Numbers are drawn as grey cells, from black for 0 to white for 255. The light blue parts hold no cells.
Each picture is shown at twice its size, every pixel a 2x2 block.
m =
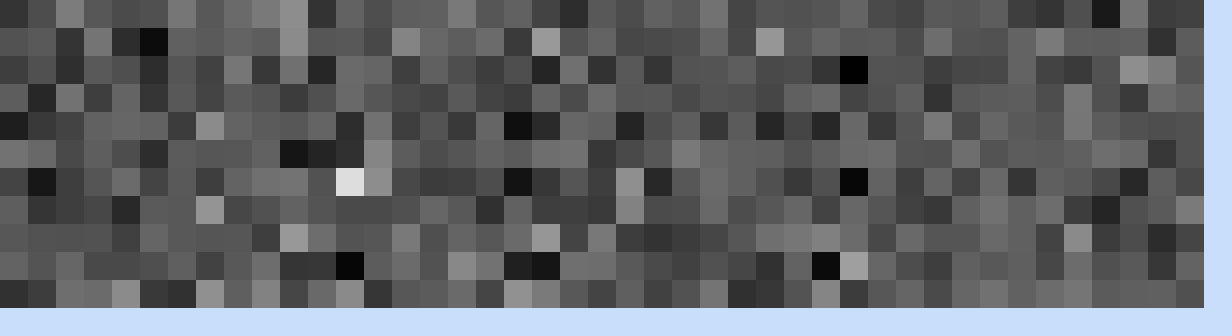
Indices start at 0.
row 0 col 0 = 52
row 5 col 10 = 21
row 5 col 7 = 86
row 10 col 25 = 116
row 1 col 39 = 92
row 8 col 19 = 150
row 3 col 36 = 93
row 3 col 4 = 100
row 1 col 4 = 45
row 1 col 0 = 82
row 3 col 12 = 105
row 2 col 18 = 78
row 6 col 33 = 100
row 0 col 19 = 67
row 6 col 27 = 80
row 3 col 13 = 86
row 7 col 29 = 67
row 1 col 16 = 93
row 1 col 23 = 74
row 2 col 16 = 78
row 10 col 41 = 96
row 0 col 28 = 81
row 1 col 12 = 88
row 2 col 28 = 76
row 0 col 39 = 25
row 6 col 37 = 95
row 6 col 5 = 68
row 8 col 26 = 86
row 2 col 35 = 72
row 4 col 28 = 69
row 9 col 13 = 92
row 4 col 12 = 45
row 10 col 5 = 57
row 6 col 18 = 19
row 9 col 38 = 108
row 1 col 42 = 92
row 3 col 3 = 62
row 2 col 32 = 82

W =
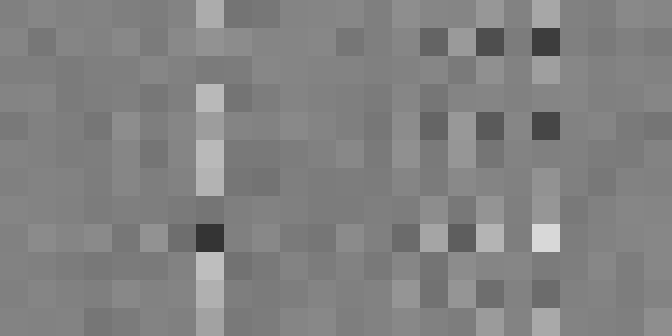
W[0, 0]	128
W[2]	[127, 127, 123, 127, 127, 134, 129, 123, 124, 135, 133, 131, 131, 128, 130, 134, 122, 144, 130, 159, 135, 129, 132, 130]
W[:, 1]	[134, 119, 127, 133, 129, 129, 131, 131, 139, 128, 133, 130]
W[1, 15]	100
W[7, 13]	127
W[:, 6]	[131, 137, 129, 127, 134, 133, 130, 122, 110, 130, 132, 128]
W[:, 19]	[167, 61, 159, 133, 70, 128, 146, 150, 216, 123, 108, 169]
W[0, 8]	116
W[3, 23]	134
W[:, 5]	[125, 123, 134, 119, 126, 117, 126, 126, 146, 122, 130, 131]
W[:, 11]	[133, 135, 131, 129, 132, 129, 124, 124, 118, 124, 132, 136]
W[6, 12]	125
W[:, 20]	[129, 128, 135, 134, 130, 129, 128, 121, 125, 126, 129, 131]
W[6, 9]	115
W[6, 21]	120
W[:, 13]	[127, 127, 128, 123, 119, 122, 124, 127, 128, 121, 130, 130]
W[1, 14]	134
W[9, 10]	131
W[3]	[132, 133, 123, 126, 128, 119, 127, 185, 116, 125, 132, 129, 127, 123, 134, 118, 132, 133, 129, 133, 134, 128, 129, 134]
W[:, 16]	[133, 154, 122, 132, 152, 150, 137, 120, 94, 140, 149, 125]
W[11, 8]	121
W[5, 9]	121

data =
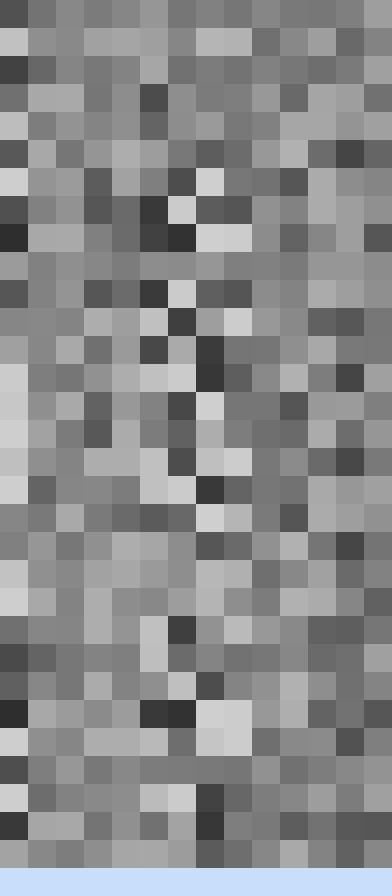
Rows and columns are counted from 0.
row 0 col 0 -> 81
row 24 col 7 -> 77
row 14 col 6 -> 72
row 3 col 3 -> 118
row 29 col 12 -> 88
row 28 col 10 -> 135
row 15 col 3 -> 88
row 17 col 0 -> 206
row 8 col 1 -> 168
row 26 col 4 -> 173
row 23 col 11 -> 106
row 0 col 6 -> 118
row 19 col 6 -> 141
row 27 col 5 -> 124
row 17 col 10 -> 114
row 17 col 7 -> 57
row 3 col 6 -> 142
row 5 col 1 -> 168
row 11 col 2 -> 132
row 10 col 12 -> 158
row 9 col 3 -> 135
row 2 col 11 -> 110
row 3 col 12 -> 158
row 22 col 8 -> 186
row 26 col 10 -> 137
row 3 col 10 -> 105
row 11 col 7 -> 158
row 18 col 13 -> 145
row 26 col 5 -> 185
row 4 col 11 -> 166
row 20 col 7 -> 183
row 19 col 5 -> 166
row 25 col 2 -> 155
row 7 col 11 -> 171
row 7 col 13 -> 144
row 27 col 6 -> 123
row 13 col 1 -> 126
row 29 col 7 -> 55
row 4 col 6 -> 141

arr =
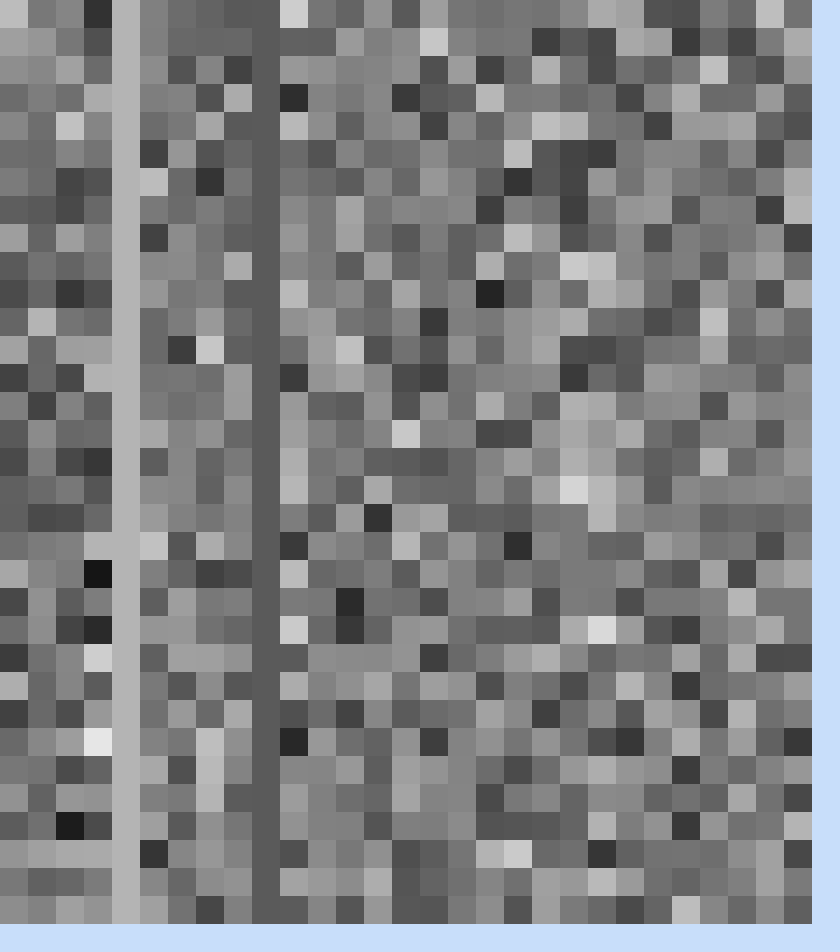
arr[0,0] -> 188
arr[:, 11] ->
[117, 96, 144, 131, 141, 83, 105, 119, 119, 122, 126, 154, 158, 148, 98, 129, 116, 120, 91, 138, 103, 119, 104, 141, 130, 107, 152, 133, 128, 129, 139, 153, 133]
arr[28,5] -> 127
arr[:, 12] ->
[100, 154, 129, 120, 95, 131, 92, 164, 160, 92, 137, 115, 192, 161, 92, 110, 126, 95, 155, 127, 110, 43, 56, 138, 144, 67, 110, 152, 110, 128, 120, 140, 85]
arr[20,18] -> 120
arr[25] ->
[65, 105, 77, 152, 180, 112, 153, 105, 169, 90, 80, 107, 67, 135, 91, 107, 113, 162, 137, 64, 108, 137, 87, 162, 144, 73, 178, 111, 126]
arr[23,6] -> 160
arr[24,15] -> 158
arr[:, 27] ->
[190, 123, 81, 153, 100, 75, 125, 63, 141, 159, 78, 140, 107, 96, 131, 88, 126, 136, 102, 77, 147, 117, 168, 75, 127, 111, 97, 130, 113, 119, 161, 161, 138]
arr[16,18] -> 157
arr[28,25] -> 98
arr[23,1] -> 112
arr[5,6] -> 150
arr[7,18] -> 126
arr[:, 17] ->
[111, 118, 66, 183, 101, 112, 94, 62, 110, 174, 36, 120, 103, 128, 171, 72, 131, 138, 96, 113, 100, 132, 94, 125, 78, 162, 145, 108, 74, 83, 179, 133, 141]
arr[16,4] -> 180
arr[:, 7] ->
[99, 102, 132, 81, 166, 83, 52, 123, 115, 119, 125, 153, 198, 110, 119, 145, 100, 97, 117, 172, 65, 120, 113, 159, 140, 105, 190, 185, 180, 144, 151, 140, 71]
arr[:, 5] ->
[128, 127, 140, 126, 108, 66, 188, 121, 66, 136, 150, 105, 105, 116, 122, 167, 93, 138, 154, 193, 127, 94, 149, 95, 121, 112, 130, 168, 127, 159, 53, 135, 160]
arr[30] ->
[148, 160, 169, 170, 180, 53, 134, 151, 130, 90, 80, 139, 120, 144, 79, 92, 117, 179, 202, 105, 111, 54, 97, 114, 115, 110, 141, 161, 72]
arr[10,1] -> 101
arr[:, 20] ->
[135, 90, 115, 103, 176, 68, 69, 63, 81, 201, 108, 172, 77, 58, 176, 167, 175, 212, 122, 122, 122, 123, 171, 135, 76, 108, 116, 151, 100, 100, 111, 152, 122]
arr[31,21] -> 185
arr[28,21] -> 138
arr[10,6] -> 119
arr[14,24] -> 140
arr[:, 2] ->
[133, 119, 161, 111, 193, 132, 69, 73, 158, 100, 55, 116, 158, 72, 130, 104, 72, 120, 77, 128, 123, 92, 68, 134, 133, 77, 157, 75, 150, 28, 169, 103, 160]
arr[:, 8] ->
[89, 103, 66, 171, 89, 102, 118, 103, 94, 171, 90, 105, 95, 156, 155, 103, 121, 138, 130, 135, 75, 125, 102, 146, 86, 169, 143, 131, 91, 118, 130, 146, 128]
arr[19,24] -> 140
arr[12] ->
[162, 103, 158, 159, 180, 105, 61, 198, 95, 90, 110, 158, 192, 81, 113, 84, 144, 103, 144, 164, 77, 74, 89, 116, 120, 164, 99, 107, 102]
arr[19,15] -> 113
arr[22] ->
[109, 141, 68, 42, 180, 149, 150, 113, 102, 90, 202, 104, 56, 99, 146, 151, 112, 94, 95, 89, 171, 217, 156, 85, 63, 123, 140, 168, 117]
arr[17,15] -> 103
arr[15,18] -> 76
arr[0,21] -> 170
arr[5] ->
[109, 106, 132, 116, 180, 66, 150, 83, 102, 90, 106, 83, 131, 106, 112, 137, 113, 112, 187, 86, 68, 61, 119, 135, 134, 102, 133, 75, 129]
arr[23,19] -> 174

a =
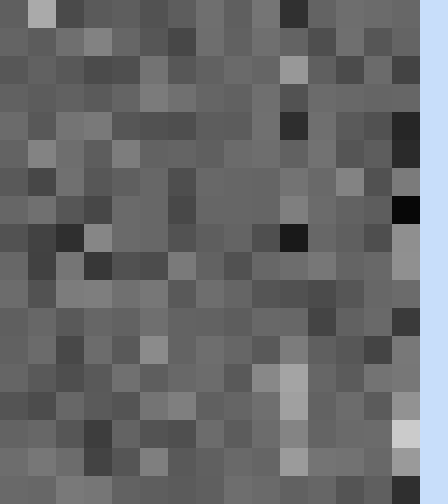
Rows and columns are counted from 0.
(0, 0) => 95
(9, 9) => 103
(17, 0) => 105
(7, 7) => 102
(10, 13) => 103
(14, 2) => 103
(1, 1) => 92
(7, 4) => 106
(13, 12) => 91
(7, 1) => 112
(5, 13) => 93
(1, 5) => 86
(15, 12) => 106
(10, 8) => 101
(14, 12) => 108
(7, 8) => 102
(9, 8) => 81
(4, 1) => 88
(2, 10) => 152
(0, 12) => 110
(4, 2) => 116
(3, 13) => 101
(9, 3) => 55
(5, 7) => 95
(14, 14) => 146
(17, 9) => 106
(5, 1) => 131
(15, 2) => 86
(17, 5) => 94
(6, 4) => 95
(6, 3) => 87
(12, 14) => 120
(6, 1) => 71
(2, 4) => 79
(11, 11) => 68
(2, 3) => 75
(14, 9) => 111

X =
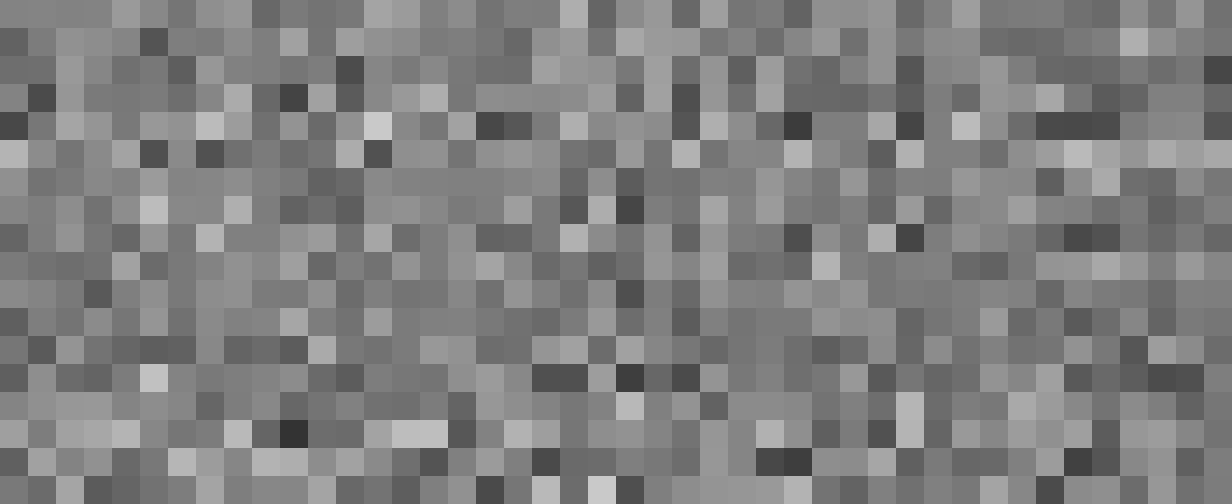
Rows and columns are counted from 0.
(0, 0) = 131
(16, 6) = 182
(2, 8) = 129
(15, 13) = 163
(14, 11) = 116
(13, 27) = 129
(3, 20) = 140
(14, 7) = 102
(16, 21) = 108
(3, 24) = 79
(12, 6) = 97
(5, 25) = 116
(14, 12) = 129
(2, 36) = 125
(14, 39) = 115
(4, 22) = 146
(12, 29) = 94
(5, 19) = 142
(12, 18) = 112
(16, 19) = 74
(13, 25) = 148
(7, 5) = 188
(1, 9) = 126
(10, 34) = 126
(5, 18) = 151
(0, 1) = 132
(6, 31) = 111
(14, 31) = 110
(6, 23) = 116
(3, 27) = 162
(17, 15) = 127
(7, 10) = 98
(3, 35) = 149
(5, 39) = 163
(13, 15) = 116
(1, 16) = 126
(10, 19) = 128
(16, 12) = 162
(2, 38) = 102
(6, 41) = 105
